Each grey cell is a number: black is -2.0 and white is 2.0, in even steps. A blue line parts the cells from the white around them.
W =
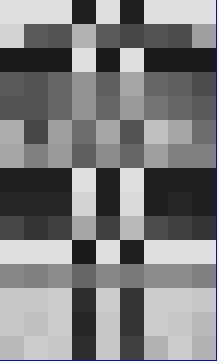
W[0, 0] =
1.5
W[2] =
[-1.6, -1.6, -1.6, 1.5, -1.6, 1.5, -1.6, -1.6, -1.6]
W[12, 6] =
1.2
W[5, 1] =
-0.9
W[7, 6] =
-1.5
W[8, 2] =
-1.4
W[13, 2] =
1.2
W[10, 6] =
1.5
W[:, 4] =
[1.5, -0.6, -1.6, -0.5, -0.4, 0.6, 0.2, -1.5, -1.5, -1.0, 1.5, 0.1, 1.2, 1.1, 1.1]
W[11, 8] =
0.0
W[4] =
[-0.7, -0.7, -0.4, 0.3, -0.4, 0.4, -0.2, -0.4, -0.6]
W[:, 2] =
[1.5, -0.7, -1.6, -0.4, -0.4, 0.5, 0.4, -1.5, -1.4, -1.0, 1.5, 0.2, 1.2, 1.2, 1.1]
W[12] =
[1.1, 1.1, 1.2, -1.3, 1.2, -1.2, 1.2, 1.2, 1.1]
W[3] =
[-0.6, -0.7, -0.4, 0.3, -0.5, 0.6, -0.4, -0.5, -0.8]
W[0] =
[1.5, 1.5, 1.5, -1.5, 1.5, -1.5, 1.5, 1.5, 1.5]
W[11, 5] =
-0.1
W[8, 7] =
-1.4
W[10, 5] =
-1.5
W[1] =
[1.3, -0.6, -0.7, 0.8, -0.6, -0.9, -0.7, -0.8, 0.5]
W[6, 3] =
-0.5
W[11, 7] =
0.2
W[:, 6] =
[1.5, -0.7, -1.6, -0.4, -0.2, 1.0, 0.5, -1.5, -1.5, -0.8, 1.5, 0.2, 1.2, 1.2, 0.8]
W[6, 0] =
0.6
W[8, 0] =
-1.4

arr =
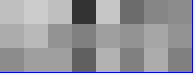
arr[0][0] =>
1.0
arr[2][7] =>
0.0
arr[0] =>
[1.0, 1.2, 1.0, -1.2, 1.1, -0.3, 0.1, 0.2]
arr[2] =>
[0.2, 0.5, 0.5, -0.5, 0.8, 0.0, 0.7, 0.0]

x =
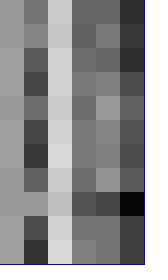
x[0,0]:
0.4
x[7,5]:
-0.6
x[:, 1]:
[-0.2, 0.1, -0.6, -0.9, -0.3, -0.9, -1.1, -0.5, 0.4, -0.8, -1.2]
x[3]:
[0.5, -0.9, 1.3, -0.1, 0.0, -0.8]
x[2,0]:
0.5
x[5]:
[0.5, -0.9, 1.3, -0.1, 0.1, -0.7]
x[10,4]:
-0.2
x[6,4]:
0.0
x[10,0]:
0.5
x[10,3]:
0.0
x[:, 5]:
[-1.3, -1.1, -1.3, -0.8, -0.5, -0.7, -0.8, -0.6, -1.9, -1.0, -1.0]
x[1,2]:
1.1
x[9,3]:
-0.2
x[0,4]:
-0.4

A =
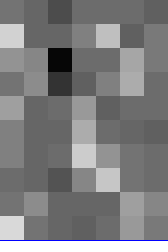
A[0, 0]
-0.2
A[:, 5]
[-0.3, -0.5, 0.6, 0.7, -0.3, -0.4, -0.2, -0.2, 0.5, 0.4]
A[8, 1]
0.2
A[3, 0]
-0.2
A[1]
[1.3, -0.4, -0.4, 0.0, 1.0, -0.5, -0.1]
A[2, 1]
0.1
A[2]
[0.3, 0.1, -1.9, -0.3, -0.3, 0.6, -0.1]
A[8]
[-0.2, 0.2, -0.4, -0.4, -0.4, 0.5, 0.1]
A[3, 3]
-0.5
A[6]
[0.0, -0.4, -0.3, 1.2, 0.3, -0.2, -0.3]
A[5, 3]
0.7
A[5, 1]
-0.4
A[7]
[-0.3, -0.4, -0.7, 0.1, 1.1, -0.2, -0.3]
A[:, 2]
[-0.8, -0.4, -1.9, -1.2, -0.3, -0.4, -0.3, -0.7, -0.4, -0.4]
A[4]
[0.5, -0.4, -0.3, 0.4, -0.5, -0.3, -0.3]

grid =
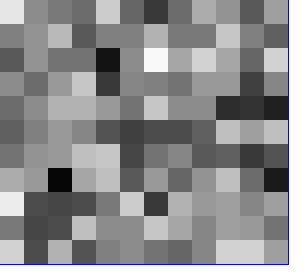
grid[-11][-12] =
1.6
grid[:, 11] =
[0.5, -0.5, 1.3, 0.1, -1.5, 1.0, -0.7, -1.6, 0.5, -0.2, 0.5]
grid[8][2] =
-0.9
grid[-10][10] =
0.0
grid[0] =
[1.6, 0.2, -0.1, -0.3, 1.2, -0.4, -1.1, -0.3, 0.7, 0.3, -0.6, 0.5]
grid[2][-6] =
1.9
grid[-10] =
[0.0, 0.3, 0.9, -0.6, 0.0, 0.0, 0.8, -0.1, -0.1, 1.1, 0.0, -0.5]
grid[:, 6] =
[-1.1, 0.8, 1.9, 0.0, 1.1, -0.8, -0.2, 0.4, -1.1, 1.1, -0.2]
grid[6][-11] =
0.3
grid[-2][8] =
0.1
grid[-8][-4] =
0.4
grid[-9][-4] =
1.3
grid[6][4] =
1.1
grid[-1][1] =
-0.8
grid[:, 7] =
[-0.3, -0.1, 0.6, -0.2, 0.2, -0.8, 0.1, -0.4, 0.8, 0.6, -0.4]
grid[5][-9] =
0.1
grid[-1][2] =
0.8
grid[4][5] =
-0.2
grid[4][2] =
0.8
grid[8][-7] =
1.2
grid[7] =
[0.7, 0.4, -1.9, 0.6, 1.0, -0.6, 0.4, -0.4, 0.3, 1.0, -0.3, -1.6]
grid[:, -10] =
[-0.1, 0.9, -0.2, 0.4, 0.8, 0.4, 0.4, -1.9, -0.9, -0.8, 0.8]
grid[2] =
[-0.6, 0.3, -0.2, -0.2, -1.7, 0.2, 1.9, 0.6, 1.3, 0.6, -0.4, 1.3]
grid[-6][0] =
-0.5
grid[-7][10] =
-1.2
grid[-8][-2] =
-1.0
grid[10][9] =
1.3
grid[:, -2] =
[-0.6, 0.0, -0.4, -1.0, -1.2, 0.5, -1.1, -0.3, 0.1, 0.4, 1.3]
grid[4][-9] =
0.8
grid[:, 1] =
[0.2, 0.3, 0.3, -0.3, 0.2, 0.0, 0.3, 0.4, -0.8, -0.9, -0.8]
